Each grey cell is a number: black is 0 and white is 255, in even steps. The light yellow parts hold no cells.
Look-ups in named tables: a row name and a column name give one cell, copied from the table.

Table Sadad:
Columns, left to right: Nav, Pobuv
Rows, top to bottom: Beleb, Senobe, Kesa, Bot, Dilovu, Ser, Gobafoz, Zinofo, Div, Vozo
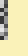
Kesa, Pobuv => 149
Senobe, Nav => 203
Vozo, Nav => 49
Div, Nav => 167
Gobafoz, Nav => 212
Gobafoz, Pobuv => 82
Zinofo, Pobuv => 166
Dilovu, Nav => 54
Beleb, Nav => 210
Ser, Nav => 56
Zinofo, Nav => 230
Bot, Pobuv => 72
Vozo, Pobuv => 180
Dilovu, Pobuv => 149
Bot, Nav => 190

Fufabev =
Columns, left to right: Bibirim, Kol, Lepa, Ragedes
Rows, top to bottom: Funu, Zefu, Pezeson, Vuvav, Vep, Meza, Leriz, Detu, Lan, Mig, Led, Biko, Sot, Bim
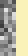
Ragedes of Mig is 161
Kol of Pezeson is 227
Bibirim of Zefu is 77
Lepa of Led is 88
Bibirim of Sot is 139
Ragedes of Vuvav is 218
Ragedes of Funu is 81
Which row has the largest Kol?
Pezeson

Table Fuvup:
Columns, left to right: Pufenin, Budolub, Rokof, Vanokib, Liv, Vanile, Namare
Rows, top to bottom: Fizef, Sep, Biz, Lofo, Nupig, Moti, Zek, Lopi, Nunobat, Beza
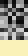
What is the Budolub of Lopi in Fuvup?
79
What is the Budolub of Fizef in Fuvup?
7
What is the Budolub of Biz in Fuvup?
133
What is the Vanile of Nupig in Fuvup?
24
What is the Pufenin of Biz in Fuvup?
183
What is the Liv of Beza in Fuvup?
70
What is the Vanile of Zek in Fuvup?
67
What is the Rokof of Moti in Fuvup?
15
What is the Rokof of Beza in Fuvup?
49
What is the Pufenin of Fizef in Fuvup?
19
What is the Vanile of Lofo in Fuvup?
127
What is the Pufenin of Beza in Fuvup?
154
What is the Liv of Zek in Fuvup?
93
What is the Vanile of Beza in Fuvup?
33
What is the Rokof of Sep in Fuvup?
189
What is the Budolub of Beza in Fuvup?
203
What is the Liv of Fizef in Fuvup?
140
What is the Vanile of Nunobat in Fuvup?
102

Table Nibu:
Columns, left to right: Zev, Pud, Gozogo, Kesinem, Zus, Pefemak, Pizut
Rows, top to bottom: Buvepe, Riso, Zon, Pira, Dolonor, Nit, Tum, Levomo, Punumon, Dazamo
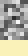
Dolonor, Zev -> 208
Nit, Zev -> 169
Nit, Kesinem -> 159
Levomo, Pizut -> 142
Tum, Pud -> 84
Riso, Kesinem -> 81
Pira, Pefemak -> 110
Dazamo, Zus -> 148
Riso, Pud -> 83
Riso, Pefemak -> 124

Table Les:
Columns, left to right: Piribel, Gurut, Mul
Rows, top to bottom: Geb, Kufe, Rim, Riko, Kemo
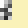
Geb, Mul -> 146
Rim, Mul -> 225
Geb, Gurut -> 194
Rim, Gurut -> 61
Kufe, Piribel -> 251
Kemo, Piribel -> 161
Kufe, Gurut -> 163
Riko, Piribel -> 226

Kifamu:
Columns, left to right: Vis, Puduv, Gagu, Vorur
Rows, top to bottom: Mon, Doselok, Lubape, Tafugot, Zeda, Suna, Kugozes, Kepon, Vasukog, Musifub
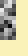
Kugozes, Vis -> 76
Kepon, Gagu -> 157
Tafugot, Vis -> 199
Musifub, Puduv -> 128
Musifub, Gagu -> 66
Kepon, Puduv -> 191
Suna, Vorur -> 219
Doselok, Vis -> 86
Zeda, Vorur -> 177
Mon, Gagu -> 225
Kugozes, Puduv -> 84
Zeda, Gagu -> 184
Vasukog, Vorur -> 56
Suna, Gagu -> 116
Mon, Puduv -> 159
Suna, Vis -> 147

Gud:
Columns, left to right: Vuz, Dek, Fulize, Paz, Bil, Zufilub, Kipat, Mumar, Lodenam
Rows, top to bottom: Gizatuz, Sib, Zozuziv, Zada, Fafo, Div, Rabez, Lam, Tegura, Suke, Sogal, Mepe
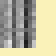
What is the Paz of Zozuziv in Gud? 88
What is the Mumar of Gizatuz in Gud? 87
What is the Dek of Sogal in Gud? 179
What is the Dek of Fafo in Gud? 139
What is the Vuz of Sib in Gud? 142
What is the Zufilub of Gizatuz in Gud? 160
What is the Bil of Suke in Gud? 151
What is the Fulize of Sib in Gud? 165
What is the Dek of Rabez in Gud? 156
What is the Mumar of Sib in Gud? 96
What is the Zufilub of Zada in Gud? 185
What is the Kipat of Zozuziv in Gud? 48
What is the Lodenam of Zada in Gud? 177
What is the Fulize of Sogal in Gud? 224

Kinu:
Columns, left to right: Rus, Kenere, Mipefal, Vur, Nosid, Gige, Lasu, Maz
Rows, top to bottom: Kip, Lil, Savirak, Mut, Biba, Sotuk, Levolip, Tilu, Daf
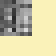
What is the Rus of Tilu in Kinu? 71
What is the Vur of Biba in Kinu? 42
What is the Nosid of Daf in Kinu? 123
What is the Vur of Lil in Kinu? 115
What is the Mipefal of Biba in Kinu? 194
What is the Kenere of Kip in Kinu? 88
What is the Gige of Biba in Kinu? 158
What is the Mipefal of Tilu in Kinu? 195
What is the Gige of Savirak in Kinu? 162
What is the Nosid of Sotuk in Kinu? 165
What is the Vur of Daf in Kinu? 147
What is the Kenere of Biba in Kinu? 138
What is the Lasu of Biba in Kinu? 205
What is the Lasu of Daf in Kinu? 111
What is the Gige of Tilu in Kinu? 163
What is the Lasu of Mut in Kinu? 176

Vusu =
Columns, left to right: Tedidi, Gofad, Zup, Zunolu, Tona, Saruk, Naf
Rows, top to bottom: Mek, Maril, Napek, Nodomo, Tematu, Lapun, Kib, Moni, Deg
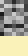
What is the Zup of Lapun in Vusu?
185
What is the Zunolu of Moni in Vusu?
128
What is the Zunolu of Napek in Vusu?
48
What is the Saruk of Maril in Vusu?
204
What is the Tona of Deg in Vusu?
133
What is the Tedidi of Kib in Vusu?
140
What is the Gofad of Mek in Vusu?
108
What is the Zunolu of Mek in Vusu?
40
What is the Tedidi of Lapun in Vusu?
116
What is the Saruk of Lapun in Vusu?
175
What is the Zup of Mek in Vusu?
106
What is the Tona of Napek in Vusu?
111
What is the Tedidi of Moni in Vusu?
114
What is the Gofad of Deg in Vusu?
127
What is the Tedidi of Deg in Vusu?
33
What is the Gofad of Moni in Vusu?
188

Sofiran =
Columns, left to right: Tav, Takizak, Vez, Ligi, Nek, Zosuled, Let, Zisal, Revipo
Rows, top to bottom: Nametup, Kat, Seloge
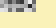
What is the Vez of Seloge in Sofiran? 117
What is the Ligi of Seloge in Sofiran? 196
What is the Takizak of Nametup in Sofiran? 150
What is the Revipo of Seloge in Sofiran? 137
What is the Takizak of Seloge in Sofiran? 219
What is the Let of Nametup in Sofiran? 176
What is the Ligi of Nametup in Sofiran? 135
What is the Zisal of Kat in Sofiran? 39
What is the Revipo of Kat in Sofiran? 172
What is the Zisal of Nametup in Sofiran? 237
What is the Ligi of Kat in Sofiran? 183
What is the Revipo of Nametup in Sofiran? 103
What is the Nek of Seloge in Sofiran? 98
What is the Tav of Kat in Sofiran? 152
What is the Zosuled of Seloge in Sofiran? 94
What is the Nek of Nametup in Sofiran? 77
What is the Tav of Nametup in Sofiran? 186
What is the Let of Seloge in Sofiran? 219
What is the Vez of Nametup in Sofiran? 78
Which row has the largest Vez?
Kat

